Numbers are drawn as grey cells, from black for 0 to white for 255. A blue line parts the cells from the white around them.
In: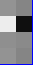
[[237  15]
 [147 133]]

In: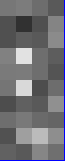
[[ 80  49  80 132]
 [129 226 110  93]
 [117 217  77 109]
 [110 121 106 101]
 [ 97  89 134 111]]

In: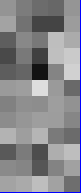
[[163 114  68  68 156]
 [ 73 121  64 191 202]
 [154 158 221 154 105]
 [140 150 158 157 134]
 [ 89 123  77 174 190]
 [163 170 190 162 110]]

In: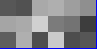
[[165 170 208 123 115  61]]

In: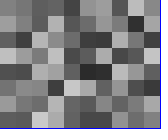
[[158 128  92 178  86 108 150 123  48 165]
 [191 156 123 191  74  92 172  72  87 196]
 [115 138 134  62 199 169  97 149  78  58]
 [ 93  90 201 171  98  72  72 146 109 129]]

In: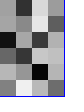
[[165 137 230  94]
 [103  54 199 192]
 [129 240 185 109]]

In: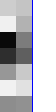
[[240 178]
 [ 46  95]
 [241 225]]

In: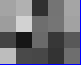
[[157 210 110 117 162]
 [189  73  71  51 110]]

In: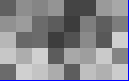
[[145 156 107  92  60 126  94 125]
 [199 173 208  92 168 158 202 132]]
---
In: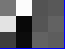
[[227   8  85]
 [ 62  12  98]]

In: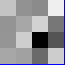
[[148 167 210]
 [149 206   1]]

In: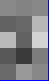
[[ 98 104 183]
 [185  98 211]]

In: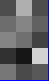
[[109 133  96]
 [133 112  66]]

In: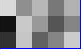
[[ 18 201 153]
 [ 49 198  97]]

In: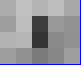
[[158 190  61]
 [179 181  53]]
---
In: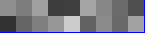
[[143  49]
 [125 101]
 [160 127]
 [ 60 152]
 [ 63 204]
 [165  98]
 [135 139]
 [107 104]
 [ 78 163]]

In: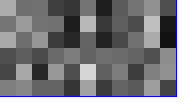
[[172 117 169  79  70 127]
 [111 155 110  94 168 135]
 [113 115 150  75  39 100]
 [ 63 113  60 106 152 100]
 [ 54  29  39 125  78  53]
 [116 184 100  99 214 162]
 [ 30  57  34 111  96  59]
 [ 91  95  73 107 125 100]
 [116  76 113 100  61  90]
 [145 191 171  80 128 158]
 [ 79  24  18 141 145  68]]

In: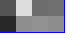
[[ 84  40]
 [221 142]
 [109 146]
 [112 141]]

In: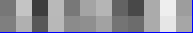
[[119 127]
 [196 176]
 [ 61  88]
 [185 184]
 [120 139]
 [164 143]
 [181 162]
 [ 99 116]
 [ 72 108]
 [171 171]
 [238 230]
 [157 166]]

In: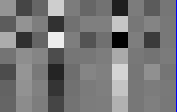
[[149  92 172 116  76  99 101]
 [ 69 147  48 142 149 146 140]
 [102 126 101 133 121 129 125]
 [206  49 237  76  36  52  69]
 [124 113 126 118 110 113 115]
 [102 127  83 119 133 123 124]
 [114 127 112 125 128 127 125]
 [ 30 198   1 170 212 196 177]
 [124 119 126 120 118 119 119]
 [ 91 132  59 115 144 124 127]
 [118 120 120 123 117 121 120]]

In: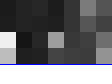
[[ 27  29 239 189]
 [ 35  35  21  31]
 [ 39  33  39  33]
 [ 28  31 157  68]
 [ 52  52  56  62]
 [123  86  63  60]
 [ 84  65 110 147]]

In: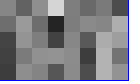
[[134 110  68  65  61]
 [ 98 154 148 123 142]
 [143 109 126 145 132]
 [213  36  66 147  86]
 [126 125 135 140 139]
 [105 138  89  61  77]
 [122 134 172 179 179]
 [ 76 174 158 115 147]]
